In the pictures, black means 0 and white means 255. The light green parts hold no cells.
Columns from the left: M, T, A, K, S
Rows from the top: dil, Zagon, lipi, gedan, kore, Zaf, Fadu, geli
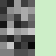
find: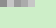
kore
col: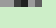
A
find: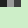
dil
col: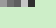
S

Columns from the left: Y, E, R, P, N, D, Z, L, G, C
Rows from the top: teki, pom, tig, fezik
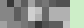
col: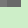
Z
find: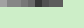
fezik
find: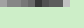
fezik

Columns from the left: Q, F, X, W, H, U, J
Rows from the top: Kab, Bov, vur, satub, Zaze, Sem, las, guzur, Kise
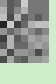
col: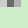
F
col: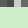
F
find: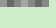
Zaze
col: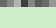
X
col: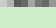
W
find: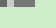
Kab
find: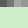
Sem

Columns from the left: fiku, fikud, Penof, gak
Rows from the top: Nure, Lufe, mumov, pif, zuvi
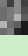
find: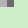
pif
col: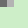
fiku
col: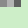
Penof
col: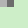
fiku
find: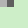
mumov

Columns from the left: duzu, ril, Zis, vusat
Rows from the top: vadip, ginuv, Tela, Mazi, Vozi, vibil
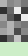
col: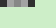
duzu
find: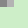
Mazi
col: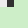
Zis
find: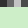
vibil

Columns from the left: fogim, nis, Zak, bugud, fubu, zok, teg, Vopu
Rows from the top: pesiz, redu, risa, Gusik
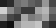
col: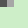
zok
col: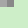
zok
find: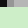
Gusik

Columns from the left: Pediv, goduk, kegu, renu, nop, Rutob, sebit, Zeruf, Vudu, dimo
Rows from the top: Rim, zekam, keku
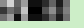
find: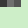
zekam
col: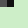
kegu
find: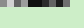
Rim
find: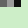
Rim
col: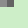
Zeruf
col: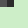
sebit

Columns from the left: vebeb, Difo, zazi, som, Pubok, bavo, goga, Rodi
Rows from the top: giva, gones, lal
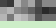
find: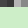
giva
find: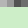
lal
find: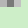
lal
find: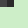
gones
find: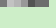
lal
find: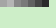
gones
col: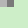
Difo

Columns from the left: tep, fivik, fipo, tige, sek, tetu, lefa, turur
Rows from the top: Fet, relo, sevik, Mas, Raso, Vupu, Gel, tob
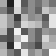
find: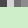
relo
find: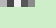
Raso
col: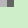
tetu
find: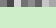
relo
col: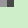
fivik
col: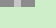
sek
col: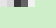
fipo

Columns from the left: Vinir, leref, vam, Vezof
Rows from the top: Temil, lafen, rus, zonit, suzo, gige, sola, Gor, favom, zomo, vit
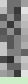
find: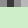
zonit
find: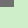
Temil
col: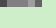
vam
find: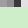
vit
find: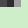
favom
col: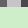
Vinir
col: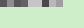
Vinir

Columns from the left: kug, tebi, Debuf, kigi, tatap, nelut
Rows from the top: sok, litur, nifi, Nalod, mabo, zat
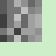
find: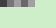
Nalod
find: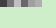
nifi
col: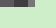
kug
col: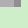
nelut
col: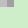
Debuf

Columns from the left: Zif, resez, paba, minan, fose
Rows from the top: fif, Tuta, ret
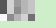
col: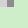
resez
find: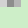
Tuta

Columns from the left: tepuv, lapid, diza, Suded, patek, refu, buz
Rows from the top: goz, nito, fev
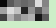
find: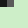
fev
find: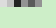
nito

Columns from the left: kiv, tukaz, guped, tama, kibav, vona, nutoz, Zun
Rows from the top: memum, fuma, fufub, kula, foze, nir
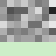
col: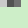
tukaz
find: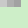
fufub
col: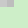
tama
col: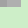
kibav
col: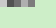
tukaz

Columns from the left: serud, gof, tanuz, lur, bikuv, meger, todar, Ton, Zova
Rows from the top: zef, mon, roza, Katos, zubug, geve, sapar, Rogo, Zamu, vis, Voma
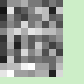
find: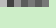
geve
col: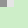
gof
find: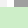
vis

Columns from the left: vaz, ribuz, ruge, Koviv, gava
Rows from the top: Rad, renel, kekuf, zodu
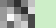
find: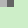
renel
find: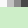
kekuf

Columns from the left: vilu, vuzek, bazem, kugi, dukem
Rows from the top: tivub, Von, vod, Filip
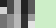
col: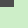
vuzek
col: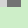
vilu
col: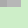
bazem
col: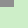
vuzek

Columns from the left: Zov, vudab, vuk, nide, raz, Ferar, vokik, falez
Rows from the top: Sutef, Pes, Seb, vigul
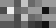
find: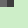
vigul
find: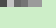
Seb
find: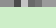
Seb

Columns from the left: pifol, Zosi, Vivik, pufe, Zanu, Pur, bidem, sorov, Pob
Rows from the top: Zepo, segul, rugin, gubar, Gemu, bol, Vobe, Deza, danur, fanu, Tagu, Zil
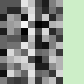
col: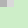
Pob
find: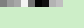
gubar

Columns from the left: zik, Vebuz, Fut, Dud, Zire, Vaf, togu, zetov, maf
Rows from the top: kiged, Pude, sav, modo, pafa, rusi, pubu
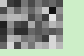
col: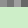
maf
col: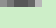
Vaf
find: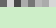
pubu
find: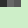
pafa
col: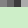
togu
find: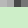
sav

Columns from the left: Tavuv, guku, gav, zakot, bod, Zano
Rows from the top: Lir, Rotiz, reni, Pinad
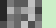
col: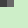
Zano
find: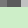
Lir
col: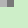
guku
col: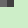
Zano
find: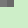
reni
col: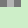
guku

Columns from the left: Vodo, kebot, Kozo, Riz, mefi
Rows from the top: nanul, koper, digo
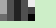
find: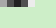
nanul
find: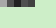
koper
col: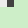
mefi
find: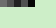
digo

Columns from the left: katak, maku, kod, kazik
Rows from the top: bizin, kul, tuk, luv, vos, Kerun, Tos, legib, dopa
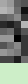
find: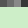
Tos
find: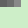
tuk

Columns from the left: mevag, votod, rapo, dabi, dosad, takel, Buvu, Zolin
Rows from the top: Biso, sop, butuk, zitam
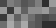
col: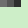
Zolin
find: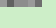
sop
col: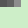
dabi
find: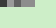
sop
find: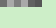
zitam
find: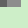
sop

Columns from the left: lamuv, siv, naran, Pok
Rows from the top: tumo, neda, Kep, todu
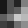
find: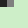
tumo
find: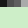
neda
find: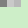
Kep
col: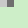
naran
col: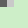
naran

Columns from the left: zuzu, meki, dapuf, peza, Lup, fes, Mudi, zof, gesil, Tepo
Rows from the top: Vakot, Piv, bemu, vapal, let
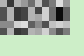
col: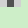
Mudi
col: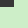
dapuf
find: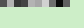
bemu
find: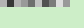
Vakot
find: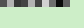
Piv

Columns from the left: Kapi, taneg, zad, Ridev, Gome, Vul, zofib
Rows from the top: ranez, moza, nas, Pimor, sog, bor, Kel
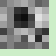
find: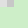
nas
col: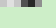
Vul
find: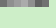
ranez
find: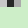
bor
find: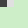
nas
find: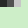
Pimor
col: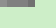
taneg

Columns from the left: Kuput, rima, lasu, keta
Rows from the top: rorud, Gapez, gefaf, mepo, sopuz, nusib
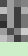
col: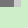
keta
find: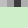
Gapez
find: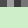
gefaf
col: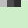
Kuput
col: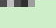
Kuput

